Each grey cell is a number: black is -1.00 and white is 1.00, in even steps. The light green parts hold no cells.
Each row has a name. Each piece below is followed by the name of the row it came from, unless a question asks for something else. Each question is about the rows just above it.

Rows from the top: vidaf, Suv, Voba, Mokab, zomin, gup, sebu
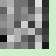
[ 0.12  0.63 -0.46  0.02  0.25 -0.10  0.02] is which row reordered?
Voba
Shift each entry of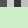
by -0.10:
[-0.43  0.53 -0.67  0.40]
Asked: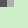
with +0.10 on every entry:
[-0.23  0.47]

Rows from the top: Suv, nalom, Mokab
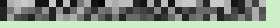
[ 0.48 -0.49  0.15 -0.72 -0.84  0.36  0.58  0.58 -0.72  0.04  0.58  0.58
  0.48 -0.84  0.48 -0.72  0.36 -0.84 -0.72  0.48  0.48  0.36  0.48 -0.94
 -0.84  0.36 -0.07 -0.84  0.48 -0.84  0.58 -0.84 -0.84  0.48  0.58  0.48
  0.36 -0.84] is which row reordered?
Suv
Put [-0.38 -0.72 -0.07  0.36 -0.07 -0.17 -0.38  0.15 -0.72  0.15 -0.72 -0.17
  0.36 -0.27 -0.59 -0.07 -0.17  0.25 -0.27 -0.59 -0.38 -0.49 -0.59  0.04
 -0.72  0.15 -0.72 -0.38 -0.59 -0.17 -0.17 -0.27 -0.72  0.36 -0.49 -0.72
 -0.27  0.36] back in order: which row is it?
nalom
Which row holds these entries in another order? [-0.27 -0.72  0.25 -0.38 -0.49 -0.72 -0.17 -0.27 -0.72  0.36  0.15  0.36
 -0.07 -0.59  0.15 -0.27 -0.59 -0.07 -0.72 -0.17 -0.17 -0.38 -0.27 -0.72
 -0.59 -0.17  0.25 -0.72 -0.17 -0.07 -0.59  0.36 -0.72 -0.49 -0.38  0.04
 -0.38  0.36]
Mokab
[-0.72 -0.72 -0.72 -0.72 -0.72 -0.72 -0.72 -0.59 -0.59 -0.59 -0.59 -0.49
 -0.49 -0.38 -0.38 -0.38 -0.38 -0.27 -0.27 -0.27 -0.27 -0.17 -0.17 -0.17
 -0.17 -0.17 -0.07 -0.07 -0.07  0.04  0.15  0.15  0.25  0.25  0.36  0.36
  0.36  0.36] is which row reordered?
Mokab
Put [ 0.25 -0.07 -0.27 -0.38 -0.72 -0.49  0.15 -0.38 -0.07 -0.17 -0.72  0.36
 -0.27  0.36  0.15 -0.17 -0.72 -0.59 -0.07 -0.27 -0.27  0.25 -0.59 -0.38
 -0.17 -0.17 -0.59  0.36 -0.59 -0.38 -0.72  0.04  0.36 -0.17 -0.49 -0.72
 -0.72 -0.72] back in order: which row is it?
Mokab
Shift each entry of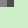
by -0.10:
[-0.06 -0.48]
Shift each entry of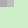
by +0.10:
[0.46 0.58]

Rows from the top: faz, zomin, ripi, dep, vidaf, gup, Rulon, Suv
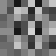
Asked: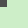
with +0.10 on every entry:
[-0.29]
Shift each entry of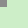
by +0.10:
[0.20]

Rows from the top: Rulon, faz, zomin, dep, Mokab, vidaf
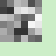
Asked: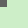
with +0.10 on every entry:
[-0.14]
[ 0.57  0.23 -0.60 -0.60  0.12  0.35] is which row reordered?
Mokab
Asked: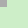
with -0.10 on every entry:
[0.25]
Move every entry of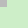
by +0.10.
[0.57]

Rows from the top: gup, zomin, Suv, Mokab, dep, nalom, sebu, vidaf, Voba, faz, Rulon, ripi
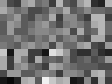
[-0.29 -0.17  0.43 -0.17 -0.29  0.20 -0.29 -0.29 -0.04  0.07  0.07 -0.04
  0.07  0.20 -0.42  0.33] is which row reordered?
dep
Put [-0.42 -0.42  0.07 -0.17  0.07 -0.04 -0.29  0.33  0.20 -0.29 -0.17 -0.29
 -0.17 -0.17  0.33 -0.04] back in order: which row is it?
nalom
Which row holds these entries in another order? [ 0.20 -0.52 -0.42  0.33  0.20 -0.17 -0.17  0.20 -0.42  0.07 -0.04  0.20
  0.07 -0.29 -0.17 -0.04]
sebu
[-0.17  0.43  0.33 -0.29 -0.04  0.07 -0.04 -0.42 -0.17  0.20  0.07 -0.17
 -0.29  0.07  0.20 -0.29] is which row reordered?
Mokab
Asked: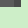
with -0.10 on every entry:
[-0.39 -0.39 -0.52]
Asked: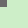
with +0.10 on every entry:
[-0.07]
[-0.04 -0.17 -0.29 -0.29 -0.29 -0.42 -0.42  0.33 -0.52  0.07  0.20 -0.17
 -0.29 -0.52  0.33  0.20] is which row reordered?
faz

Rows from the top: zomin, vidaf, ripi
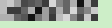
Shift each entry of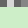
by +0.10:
[-0.11  0.79 -0.11  0.14]
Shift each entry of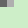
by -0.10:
[-0.31  0.27]
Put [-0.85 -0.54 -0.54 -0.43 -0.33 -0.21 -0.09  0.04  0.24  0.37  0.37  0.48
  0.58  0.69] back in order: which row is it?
ripi
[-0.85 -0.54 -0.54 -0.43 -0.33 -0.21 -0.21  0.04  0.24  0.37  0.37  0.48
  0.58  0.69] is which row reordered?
zomin
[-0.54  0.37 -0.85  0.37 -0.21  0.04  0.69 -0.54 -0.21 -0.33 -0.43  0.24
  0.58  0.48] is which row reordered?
zomin
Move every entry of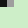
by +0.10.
[-0.75  0.34]

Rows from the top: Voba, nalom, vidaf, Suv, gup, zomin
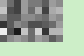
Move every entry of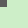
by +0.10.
[-0.18]
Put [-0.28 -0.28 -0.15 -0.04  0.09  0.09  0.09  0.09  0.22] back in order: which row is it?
vidaf

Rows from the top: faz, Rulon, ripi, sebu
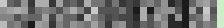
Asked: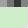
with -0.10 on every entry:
[ 0.16 -0.19 -0.67 -0.07]
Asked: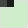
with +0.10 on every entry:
[-0.35 -0.69]
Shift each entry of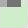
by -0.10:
[ 0.26 -0.19 -0.19]
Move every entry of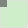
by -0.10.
[-0.07]
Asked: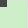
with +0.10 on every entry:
[-0.35]

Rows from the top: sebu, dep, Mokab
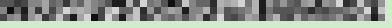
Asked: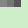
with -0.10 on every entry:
[-0.06 -0.18 -0.43]
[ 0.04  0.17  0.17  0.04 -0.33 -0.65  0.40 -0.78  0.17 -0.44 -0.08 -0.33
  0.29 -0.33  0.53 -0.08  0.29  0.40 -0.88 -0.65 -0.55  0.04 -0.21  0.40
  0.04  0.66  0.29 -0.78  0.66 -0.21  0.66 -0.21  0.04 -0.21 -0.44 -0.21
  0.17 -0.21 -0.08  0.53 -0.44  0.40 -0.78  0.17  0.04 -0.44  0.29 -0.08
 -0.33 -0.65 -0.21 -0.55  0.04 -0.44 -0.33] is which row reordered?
sebu
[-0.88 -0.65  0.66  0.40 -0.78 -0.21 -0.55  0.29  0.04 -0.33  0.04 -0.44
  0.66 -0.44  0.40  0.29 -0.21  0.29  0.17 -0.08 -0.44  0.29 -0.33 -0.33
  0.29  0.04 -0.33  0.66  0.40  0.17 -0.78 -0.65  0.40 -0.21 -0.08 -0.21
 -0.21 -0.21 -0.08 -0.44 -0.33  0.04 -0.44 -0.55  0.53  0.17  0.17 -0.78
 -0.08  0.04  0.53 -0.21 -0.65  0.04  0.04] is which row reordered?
Mokab
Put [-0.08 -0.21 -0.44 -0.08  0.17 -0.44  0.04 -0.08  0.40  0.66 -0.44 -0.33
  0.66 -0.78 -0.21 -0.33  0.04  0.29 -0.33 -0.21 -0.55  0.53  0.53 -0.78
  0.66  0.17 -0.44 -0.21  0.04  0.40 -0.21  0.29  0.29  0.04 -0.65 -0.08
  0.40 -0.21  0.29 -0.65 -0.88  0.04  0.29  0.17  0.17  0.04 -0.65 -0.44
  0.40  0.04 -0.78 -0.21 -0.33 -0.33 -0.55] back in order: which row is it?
Mokab
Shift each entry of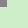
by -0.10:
[-0.06]
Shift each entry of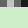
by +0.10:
[-0.11  0.63 -0.11 -0.68]
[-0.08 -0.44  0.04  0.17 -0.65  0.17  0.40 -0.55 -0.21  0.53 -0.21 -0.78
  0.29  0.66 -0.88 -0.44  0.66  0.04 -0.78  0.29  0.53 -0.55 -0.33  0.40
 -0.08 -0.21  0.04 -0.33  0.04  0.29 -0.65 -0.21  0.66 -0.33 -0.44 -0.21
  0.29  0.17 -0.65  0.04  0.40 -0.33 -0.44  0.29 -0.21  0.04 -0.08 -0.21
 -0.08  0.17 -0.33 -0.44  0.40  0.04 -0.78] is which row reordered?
Mokab

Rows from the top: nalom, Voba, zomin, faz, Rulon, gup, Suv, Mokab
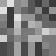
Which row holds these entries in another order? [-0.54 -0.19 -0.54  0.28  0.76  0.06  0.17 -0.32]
nalom
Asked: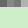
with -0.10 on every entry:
[-0.29 -0.04 -0.16  0.30]
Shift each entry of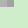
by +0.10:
[0.50 0.38]
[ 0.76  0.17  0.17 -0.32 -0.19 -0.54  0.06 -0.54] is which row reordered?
zomin
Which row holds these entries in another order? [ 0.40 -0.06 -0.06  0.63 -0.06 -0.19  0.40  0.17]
Rulon

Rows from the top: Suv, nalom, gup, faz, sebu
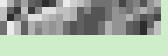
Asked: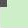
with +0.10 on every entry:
[-0.24]
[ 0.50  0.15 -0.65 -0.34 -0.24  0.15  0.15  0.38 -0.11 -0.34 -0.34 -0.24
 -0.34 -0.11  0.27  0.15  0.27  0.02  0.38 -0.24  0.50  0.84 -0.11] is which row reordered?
sebu
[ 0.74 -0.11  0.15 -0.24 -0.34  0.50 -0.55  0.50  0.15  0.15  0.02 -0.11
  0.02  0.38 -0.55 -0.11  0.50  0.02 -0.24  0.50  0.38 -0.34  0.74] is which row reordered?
nalom
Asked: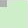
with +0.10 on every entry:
[0.48]

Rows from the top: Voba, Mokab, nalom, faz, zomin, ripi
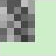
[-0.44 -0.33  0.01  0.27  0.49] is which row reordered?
Mokab
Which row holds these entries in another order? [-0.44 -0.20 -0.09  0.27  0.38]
nalom
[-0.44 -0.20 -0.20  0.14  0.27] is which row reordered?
zomin
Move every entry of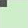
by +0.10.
[-0.23]
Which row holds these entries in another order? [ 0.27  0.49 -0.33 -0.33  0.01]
Voba

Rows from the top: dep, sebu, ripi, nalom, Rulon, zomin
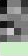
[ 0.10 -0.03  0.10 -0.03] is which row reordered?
ripi
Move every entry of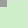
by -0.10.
[0.13]
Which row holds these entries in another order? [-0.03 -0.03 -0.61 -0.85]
nalom

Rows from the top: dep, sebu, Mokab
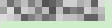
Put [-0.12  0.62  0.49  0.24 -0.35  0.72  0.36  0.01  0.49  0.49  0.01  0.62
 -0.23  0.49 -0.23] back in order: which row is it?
sebu
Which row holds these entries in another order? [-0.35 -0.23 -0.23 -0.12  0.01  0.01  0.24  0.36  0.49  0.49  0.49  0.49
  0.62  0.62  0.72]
sebu
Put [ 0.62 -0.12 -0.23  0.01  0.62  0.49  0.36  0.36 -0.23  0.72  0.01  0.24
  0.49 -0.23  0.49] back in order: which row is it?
Mokab
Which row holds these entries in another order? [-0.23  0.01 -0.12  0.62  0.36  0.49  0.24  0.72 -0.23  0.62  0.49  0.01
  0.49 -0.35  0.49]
sebu
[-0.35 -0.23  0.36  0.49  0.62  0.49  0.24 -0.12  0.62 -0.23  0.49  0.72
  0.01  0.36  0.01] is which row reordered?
dep
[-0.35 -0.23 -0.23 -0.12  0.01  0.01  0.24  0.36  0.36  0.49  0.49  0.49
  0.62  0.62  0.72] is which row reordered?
dep

